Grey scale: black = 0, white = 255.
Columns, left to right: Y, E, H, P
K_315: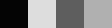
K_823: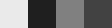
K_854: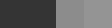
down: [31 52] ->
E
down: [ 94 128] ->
H
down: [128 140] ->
H
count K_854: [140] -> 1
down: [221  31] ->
E

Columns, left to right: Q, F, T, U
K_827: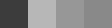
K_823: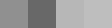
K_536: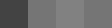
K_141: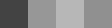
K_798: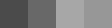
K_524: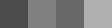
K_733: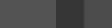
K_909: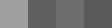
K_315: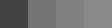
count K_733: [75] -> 1
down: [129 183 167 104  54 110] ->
T
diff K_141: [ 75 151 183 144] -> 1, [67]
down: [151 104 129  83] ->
F
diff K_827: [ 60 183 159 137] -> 3, [151]

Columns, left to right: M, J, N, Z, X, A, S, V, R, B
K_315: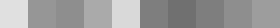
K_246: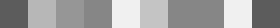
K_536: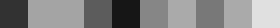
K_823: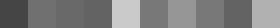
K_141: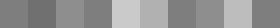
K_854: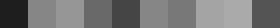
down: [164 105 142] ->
N
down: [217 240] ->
X
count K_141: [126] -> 4
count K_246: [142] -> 0
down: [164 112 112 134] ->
J

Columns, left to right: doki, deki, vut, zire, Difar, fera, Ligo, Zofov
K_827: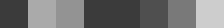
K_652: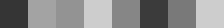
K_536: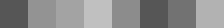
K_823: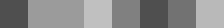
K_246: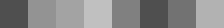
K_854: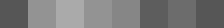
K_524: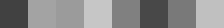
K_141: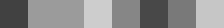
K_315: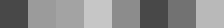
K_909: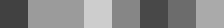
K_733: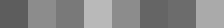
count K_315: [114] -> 1
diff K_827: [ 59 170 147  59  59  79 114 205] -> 7, [121]
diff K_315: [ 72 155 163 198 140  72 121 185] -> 7, [114]
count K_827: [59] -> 3
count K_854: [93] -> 1

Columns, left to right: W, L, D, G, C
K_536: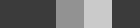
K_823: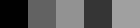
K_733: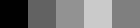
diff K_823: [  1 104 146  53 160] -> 2, [98]
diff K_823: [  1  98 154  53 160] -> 3, [146]
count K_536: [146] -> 1
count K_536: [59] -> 3
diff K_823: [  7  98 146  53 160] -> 1, [1]
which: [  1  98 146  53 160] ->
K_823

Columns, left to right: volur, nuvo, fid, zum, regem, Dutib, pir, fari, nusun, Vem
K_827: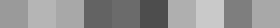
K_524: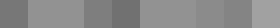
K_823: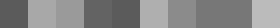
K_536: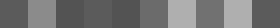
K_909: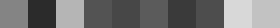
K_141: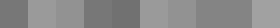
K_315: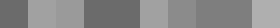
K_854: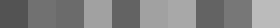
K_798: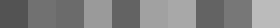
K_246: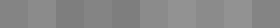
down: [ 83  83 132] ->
volur
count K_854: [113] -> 1
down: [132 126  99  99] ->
fari
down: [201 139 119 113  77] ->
fari

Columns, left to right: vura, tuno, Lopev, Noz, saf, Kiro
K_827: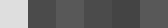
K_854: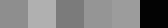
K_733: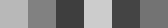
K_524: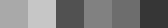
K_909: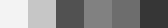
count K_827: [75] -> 2
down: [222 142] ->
vura
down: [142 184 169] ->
vura
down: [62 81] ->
Lopev

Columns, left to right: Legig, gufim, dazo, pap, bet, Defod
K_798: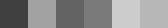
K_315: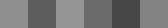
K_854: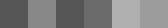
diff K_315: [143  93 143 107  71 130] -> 3, [149]
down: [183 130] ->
Defod
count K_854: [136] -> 1
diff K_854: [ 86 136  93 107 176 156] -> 3, [86]
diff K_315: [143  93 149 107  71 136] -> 6, [130]

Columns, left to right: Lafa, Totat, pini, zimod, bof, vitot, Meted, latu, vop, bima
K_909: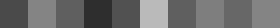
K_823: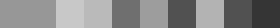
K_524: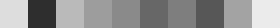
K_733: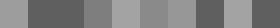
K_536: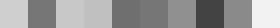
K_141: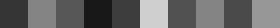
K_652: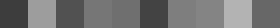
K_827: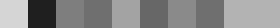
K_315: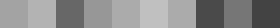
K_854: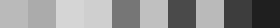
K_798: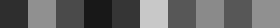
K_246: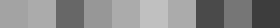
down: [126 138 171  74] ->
Meted
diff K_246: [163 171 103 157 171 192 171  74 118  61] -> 4, [151]
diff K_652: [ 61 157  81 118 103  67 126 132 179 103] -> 5, [111]
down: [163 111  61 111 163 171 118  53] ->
bof
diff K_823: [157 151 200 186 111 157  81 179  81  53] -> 1, [151]
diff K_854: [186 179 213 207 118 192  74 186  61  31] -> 2, [171]
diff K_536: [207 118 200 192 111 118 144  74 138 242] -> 8, [67]

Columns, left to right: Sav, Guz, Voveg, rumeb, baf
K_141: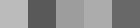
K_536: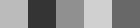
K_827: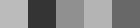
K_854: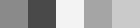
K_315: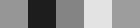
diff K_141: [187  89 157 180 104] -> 4, [172]
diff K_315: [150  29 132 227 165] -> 5, [157]
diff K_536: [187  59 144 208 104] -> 2, [52]
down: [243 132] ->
Voveg
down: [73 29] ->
Guz
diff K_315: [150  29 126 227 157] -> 3, [132]
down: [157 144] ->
Voveg

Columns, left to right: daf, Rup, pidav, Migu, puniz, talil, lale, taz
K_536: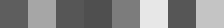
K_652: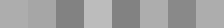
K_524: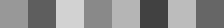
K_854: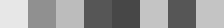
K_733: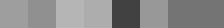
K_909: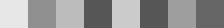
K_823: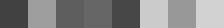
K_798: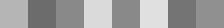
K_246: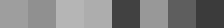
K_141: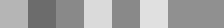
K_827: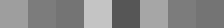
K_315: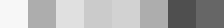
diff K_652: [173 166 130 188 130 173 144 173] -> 7, [137]
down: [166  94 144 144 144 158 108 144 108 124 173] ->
Rup
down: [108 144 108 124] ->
Rup
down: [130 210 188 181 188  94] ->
pidav

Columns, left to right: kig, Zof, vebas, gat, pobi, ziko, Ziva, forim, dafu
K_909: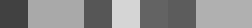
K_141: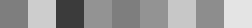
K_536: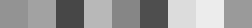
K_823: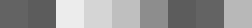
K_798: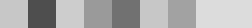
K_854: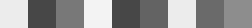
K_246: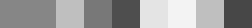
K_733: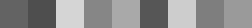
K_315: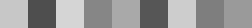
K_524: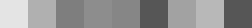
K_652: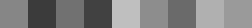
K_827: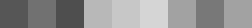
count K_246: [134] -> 2
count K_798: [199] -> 2
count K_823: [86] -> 0
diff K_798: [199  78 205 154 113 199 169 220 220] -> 7, [162]
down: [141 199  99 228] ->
ziko

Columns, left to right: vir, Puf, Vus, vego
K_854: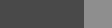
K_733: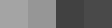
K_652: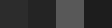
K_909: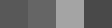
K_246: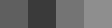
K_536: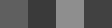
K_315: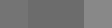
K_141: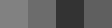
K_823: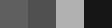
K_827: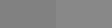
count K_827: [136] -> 2
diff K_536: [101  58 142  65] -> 1, [95]
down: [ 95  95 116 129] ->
vir
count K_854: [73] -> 3
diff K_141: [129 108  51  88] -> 4, [95]
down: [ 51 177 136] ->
Vus

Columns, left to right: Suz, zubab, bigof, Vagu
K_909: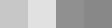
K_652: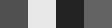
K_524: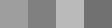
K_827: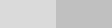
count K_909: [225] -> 1
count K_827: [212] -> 0
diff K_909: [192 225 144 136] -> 1, [199]
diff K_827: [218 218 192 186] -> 4, [192]
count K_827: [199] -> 0
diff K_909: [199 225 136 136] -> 3, [144]

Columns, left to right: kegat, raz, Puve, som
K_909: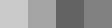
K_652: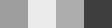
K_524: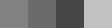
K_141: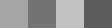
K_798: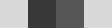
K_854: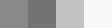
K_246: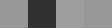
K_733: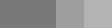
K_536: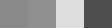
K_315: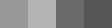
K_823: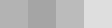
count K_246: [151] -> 2
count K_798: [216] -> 2
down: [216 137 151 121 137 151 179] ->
kegat
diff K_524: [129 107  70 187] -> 4, [194]

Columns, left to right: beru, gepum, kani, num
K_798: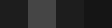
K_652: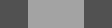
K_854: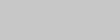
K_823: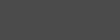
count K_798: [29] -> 2
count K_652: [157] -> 0
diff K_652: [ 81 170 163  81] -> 2, [163]
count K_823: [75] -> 4
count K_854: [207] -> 0
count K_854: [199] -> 4
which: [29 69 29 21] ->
K_798

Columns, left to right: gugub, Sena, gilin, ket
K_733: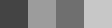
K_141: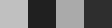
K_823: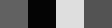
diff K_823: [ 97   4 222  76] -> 4, [83]
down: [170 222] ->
gilin

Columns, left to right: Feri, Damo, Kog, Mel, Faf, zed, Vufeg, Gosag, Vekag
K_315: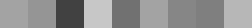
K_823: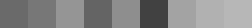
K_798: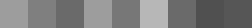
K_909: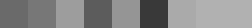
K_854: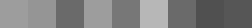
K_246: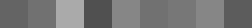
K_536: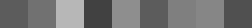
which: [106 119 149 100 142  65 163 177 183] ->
K_823
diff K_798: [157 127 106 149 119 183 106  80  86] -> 4, [157]

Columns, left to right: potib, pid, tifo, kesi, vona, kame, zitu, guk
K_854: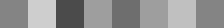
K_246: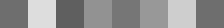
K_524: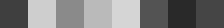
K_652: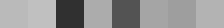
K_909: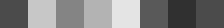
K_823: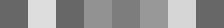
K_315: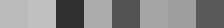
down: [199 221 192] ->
pid
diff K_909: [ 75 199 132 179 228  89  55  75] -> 7, [48]
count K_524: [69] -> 1
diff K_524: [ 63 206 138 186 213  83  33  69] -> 7, [41]
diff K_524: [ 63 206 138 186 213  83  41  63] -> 8, [69]
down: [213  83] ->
vona
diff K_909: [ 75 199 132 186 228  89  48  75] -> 4, [179]

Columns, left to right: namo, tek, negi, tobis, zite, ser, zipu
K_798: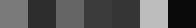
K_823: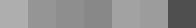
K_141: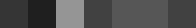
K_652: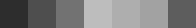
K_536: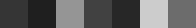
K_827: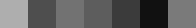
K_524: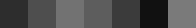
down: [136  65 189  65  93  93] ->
tobis
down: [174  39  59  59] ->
zite
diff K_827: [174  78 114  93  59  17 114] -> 7, [122]
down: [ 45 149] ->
tek

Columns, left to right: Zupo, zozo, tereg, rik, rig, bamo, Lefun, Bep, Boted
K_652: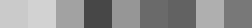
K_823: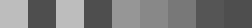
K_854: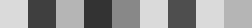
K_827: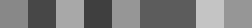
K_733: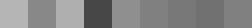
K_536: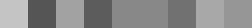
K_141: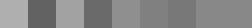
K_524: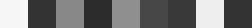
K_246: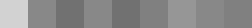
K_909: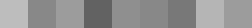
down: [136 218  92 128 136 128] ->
bamo
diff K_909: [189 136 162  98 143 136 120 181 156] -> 3, [156]
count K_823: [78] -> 3
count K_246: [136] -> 3
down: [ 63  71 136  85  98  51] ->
zozo
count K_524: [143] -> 1
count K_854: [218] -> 3

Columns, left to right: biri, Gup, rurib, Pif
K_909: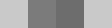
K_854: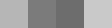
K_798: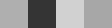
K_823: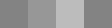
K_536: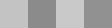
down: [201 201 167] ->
Pif
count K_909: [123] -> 1
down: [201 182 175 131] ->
biri
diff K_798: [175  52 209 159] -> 4, [167]
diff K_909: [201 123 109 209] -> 4, [201]
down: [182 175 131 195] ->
biri
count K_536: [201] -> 1

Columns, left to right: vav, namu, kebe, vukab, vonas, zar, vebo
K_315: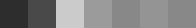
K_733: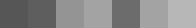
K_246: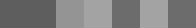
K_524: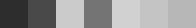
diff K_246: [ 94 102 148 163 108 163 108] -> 2, [94]
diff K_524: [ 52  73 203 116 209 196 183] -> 1, [45]
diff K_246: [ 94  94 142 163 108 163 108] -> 3, [148]
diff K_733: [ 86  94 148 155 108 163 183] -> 4, [163]
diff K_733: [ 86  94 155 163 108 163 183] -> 3, [148]
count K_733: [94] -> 1

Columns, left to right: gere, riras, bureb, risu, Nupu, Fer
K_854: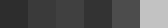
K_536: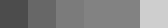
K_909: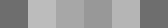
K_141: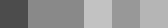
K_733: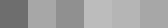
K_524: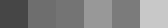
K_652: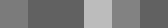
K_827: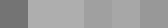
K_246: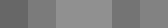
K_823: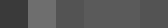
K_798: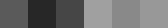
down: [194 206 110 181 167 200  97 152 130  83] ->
Fer
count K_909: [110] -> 2

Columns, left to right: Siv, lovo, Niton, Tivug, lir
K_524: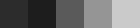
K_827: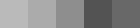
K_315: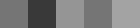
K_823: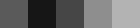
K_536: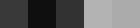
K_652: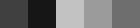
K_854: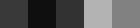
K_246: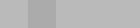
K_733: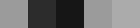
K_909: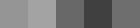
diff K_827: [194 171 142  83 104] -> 1, [186]
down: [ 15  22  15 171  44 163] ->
lovo
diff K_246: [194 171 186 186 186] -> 1, [186]
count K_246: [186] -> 4
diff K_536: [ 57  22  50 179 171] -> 2, [15]
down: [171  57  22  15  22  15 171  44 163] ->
lovo
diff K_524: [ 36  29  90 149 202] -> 1, [44]

